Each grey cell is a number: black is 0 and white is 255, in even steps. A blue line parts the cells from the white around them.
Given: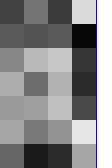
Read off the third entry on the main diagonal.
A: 200
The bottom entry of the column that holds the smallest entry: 166
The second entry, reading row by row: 115
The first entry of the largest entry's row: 166
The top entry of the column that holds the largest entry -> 218
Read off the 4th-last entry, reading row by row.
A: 102
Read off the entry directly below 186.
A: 108
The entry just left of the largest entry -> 146

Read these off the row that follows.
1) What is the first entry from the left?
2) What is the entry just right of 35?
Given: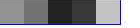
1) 146
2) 56

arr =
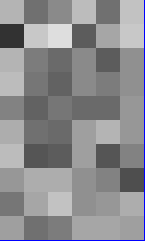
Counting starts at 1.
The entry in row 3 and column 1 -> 180
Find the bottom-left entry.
159
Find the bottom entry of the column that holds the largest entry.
124
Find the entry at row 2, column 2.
200
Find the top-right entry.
194
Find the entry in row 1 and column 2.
112
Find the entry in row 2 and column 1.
50
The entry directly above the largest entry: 138
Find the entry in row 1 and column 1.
180
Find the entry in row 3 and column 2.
124
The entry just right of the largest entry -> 92
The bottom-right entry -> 159
